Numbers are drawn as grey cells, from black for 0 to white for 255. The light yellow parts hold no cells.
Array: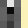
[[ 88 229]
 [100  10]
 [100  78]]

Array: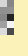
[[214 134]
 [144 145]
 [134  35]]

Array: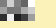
[[126 207]
 [162 117]
 [ 47 237]]

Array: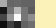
[[170 102]
 [ 22 115]
 [ 70 149]]

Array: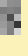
[[168 142]
 [124 130]
 [147  78]]

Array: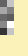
[[ 99 197]
 [168 128]
 [105  93]]
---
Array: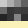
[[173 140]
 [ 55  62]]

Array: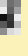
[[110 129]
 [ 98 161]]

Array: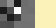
[[145  27]
 [ 76 254]]

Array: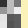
[[189 118]
 [188 238]]

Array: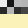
[[ 22 187]
 [182  45]]

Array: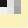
[[223 173]
 [230 164]]

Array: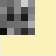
[[105 138]
 [ 72 140]]

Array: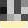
[[197  77]
 [202  76]]
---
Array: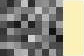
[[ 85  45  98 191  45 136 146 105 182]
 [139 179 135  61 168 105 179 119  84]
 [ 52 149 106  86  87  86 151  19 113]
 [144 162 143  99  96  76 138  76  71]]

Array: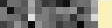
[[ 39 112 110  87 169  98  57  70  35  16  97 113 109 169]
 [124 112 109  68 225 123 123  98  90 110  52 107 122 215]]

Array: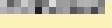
[[195  99 146 202 168  94 125 219 156 159 140 176 179 171 127]]

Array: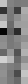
[[196 130 122 124]
 [162 120 142 163]
 [  4  96  43 164]
 [144 121 128 161]
 [209 183 106 144]
 [145 119  75 196]]

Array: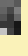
[[107 108  89]
 [ 83  54 102]
 [195  67  26]]

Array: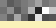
[[128  91 106 121 133 162 115 129]
 [129  91 167  99  51 225  77  85]]

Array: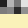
[[ 33 182 118 227]]

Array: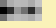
[[120 173 185 184 171 196]
 [110 175 186 182 172 195]]
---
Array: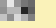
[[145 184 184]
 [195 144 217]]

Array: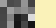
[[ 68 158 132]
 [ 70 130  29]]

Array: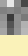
[[129 135 125]
 [145  59 143]]

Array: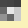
[[104 231 202]
 [146 102 203]]

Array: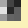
[[226  40  95]
 [154 100  96]]

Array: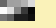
[[252 222 133]
 [116  94  30]]
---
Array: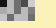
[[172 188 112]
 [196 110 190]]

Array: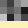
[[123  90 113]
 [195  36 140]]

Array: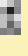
[[149  34 133]
 [193 153 221]]

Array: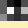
[[ 93 247  52]
 [140  65  45]]

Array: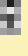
[[185 230 175]
 [ 99  67 143]]

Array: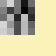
[[128  61 114]
 [111 181  36]]
